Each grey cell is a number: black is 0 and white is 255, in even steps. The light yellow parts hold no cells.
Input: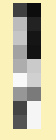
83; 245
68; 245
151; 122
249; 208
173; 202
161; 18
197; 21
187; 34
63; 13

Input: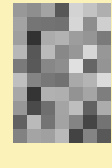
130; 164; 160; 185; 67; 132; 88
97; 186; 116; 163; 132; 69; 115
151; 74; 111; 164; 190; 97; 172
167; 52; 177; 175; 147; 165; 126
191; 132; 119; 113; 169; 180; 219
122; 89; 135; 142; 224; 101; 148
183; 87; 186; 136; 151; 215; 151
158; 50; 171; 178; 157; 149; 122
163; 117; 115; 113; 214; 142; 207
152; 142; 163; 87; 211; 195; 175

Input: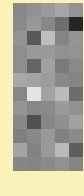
134; 132; 138; 145; 133
164; 130; 154; 186; 94
127; 137; 153; 129; 139
136; 80; 134; 143; 161
148; 135; 138; 154; 145
135; 229; 162; 186; 109
168; 163; 156; 137; 133
142; 100; 161; 122; 137
142; 153; 153; 145; 147
147; 89; 190; 133; 149
138; 152; 135; 110; 38
136; 145; 154; 165; 147

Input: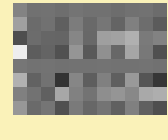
151; 106; 117; 80; 122; 103; 116; 96; 128; 96; 78
128; 114; 96; 167; 129; 115; 142; 149; 136; 169; 174
177; 98; 114; 51; 134; 94; 128; 95; 153; 85; 54
118; 114; 115; 113; 114; 114; 115; 114; 114; 115; 113
238; 93; 100; 81; 149; 89; 144; 103; 166; 120; 80
78; 108; 102; 101; 134; 104; 159; 162; 176; 122; 130
160; 107; 113; 95; 124; 105; 118; 100; 128; 109; 91
131; 113; 114; 110; 116; 113; 113; 109; 113; 114; 108

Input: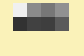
50; 65; 62; 90
240; 139; 119; 145

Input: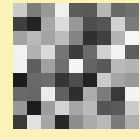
57; 225; 166; 39; 141; 170; 185; 122; 174
152; 28; 158; 210; 166; 186; 86; 90; 203
105; 103; 235; 97; 46; 173; 124; 57; 243
28; 105; 109; 53; 77; 34; 202; 165; 153
241; 94; 161; 111; 245; 100; 89; 186; 180
242; 177; 218; 117; 60; 106; 209; 243; 94
163; 185; 164; 188; 132; 48; 64; 180; 246
63; 35; 167; 220; 152; 77; 85; 210; 123
203; 123; 152; 240; 91; 89; 183; 104; 112

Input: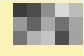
117; 178; 195; 76; 163
152; 99; 169; 113; 165
60; 76; 142; 217; 188

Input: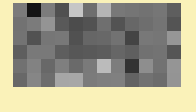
104; 134; 109; 166; 167; 123; 127; 128; 99; 114; 108; 148
113; 130; 104; 127; 106; 122; 187; 125; 51; 142; 114; 149
94; 121; 121; 94; 87; 89; 92; 102; 95; 113; 115; 85
115; 82; 118; 120; 81; 102; 104; 114; 68; 120; 118; 150
114; 123; 148; 89; 76; 82; 111; 83; 103; 110; 116; 84
123; 20; 124; 80; 198; 110; 181; 120; 117; 114; 118; 94

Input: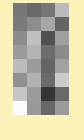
252; 153; 104; 155
197; 155; 53; 105
144; 177; 107; 203
187; 155; 101; 161
155; 180; 109; 139
140; 191; 80; 160
122; 141; 166; 101
119; 105; 119; 186
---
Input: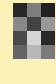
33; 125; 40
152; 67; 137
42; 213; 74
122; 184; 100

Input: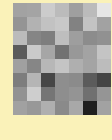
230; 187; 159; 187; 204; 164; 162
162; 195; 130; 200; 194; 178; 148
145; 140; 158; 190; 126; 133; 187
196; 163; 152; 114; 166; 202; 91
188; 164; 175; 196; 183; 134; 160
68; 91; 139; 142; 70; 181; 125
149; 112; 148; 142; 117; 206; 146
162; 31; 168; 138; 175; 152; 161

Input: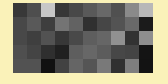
184; 138; 80; 104; 89; 72; 55; 199; 78; 56
27; 105; 83; 70; 48; 98; 116; 62; 89; 72
142; 50; 145; 102; 94; 73; 55; 82; 63; 72
20; 68; 71; 92; 103; 94; 32; 47; 68; 79
19; 126; 48; 121; 85; 101; 66; 17; 82; 82

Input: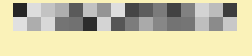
61; 188; 211; 129; 66; 123; 93; 69; 222; 148; 193; 90; 174; 195; 221; 38
200; 139; 190; 117; 115; 135; 170; 124; 86; 212; 44; 113; 116; 216; 173; 224

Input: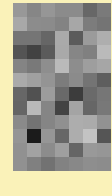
122; 103; 139; 139; 150; 134; 152
116; 124; 167; 131; 139; 140; 168
174; 155; 91; 170; 102; 117; 117
186; 128; 134; 169; 91; 66; 84
166; 158; 141; 186; 142; 121; 132
94; 116; 139; 124; 148; 160; 170
118; 106; 60; 105; 156; 81; 103
120; 102; 164; 67; 133; 185; 101
146; 171; 173; 144; 133; 115; 138
85; 195; 173; 103; 150; 27; 149
150; 153; 101; 159; 140; 162; 145
140; 142; 136; 130; 114; 128; 145

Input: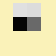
220; 224
105; 4
